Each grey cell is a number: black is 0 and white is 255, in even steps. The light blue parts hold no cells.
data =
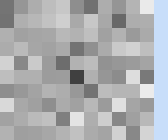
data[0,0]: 116
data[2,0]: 176
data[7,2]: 160
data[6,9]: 181
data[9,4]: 179
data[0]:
[116, 150, 173, 189, 199, 142, 113, 173, 149, 180, 234]
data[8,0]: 162
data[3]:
[172, 186, 166, 162, 170, 115, 144, 171, 201, 209, 190]
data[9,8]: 209
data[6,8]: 181
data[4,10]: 164
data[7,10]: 153
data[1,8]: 104
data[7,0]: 217
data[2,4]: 184
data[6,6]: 115
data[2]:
[176, 161, 165, 167, 184, 178, 191, 161, 178, 154, 170]
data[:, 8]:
[149, 104, 178, 201, 151, 140, 181, 224, 135, 209]
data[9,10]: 212
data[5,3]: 156
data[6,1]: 152
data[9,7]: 164
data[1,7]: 168
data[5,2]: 176
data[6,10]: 235
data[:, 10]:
[234, 174, 170, 190, 164, 121, 235, 153, 184, 212]
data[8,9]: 160
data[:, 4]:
[199, 207, 184, 170, 109, 157, 173, 171, 127, 179]

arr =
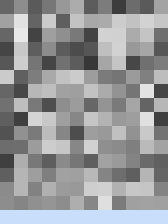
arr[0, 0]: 102
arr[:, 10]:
[90, 210, 196, 166, 112, 128, 227, 100, 224, 201, 186, 106, 181, 197, 162]
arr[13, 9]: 199
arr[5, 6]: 157
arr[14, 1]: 133
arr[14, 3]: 149
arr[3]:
[69, 200, 94, 140, 92, 76, 86, 191, 210, 153, 166, 86]
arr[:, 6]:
[92, 168, 67, 86, 55, 157, 194, 102, 197, 158, 209, 95, 184, 206, 134]
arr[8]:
[95, 63, 213, 200, 159, 135, 197, 179, 153, 158, 224, 63]
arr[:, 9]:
[108, 194, 171, 153, 71, 155, 117, 166, 158, 146, 127, 131, 95, 199, 160]
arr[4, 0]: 87
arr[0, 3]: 119
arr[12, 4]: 161
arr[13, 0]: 139
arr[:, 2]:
[90, 100, 67, 94, 117, 125, 183, 121, 213, 122, 156, 120, 158, 130, 144]
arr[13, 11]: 131
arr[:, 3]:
[119, 203, 159, 140, 69, 169, 190, 78, 200, 188, 205, 94, 127, 176, 149]
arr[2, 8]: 209
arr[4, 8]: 197
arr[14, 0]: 141
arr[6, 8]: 147
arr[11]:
[63, 174, 120, 94, 138, 118, 95, 162, 154, 131, 106, 96]
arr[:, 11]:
[163, 198, 111, 86, 124, 189, 70, 183, 63, 115, 163, 96, 101, 131, 160]
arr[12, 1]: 181

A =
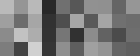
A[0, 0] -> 186
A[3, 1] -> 67
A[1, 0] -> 159
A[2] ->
[139, 194, 173, 51, 118, 49, 140, 98, 75, 110]
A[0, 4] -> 112
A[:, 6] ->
[145, 89, 140, 160]
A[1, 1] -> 108
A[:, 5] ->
[87, 166, 49, 94]
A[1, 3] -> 50
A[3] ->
[125, 67, 209, 54, 143, 94, 160, 148, 101, 95]
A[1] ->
[159, 108, 166, 50, 78, 166, 89, 165, 112, 108]

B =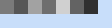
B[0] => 122
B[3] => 110
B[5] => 99
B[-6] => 86

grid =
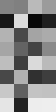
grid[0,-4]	132
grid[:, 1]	[128, 220, 73, 99, 62, 176, 96, 34]
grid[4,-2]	218
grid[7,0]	229
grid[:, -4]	[132, 23, 179, 165, 190, 72, 200, 229]
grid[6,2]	195

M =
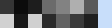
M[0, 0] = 53
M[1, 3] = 42
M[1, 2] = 208
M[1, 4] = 98
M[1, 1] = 23

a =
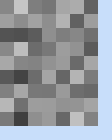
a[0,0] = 135
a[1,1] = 141
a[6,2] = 120
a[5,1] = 68
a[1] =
[159, 141, 162, 142, 179, 97, 157]
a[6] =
[128, 167, 120, 119, 154, 110, 105]
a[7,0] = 183
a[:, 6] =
[98, 157, 112, 91, 166, 123, 105, 164, 130]
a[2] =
[83, 80, 92, 143, 126, 135, 112]
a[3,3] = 120
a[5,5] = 180
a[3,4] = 157
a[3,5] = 146

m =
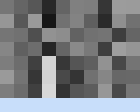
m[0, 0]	118
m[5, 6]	113
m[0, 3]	40
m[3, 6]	121
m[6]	[125, 108, 64, 215, 51, 86, 93, 151, 73, 119]
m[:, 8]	[156, 143, 62, 158, 72, 103, 73]
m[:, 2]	[87, 154, 79, 109, 64, 54, 64]
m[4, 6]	95
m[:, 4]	[100, 113, 141, 101, 55, 73, 51]
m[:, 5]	[128, 131, 98, 138, 85, 52, 86]
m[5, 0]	154
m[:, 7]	[54, 42, 116, 62, 146, 134, 151]
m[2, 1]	113

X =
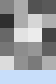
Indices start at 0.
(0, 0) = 131
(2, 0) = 103
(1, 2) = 214
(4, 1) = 145
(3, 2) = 150
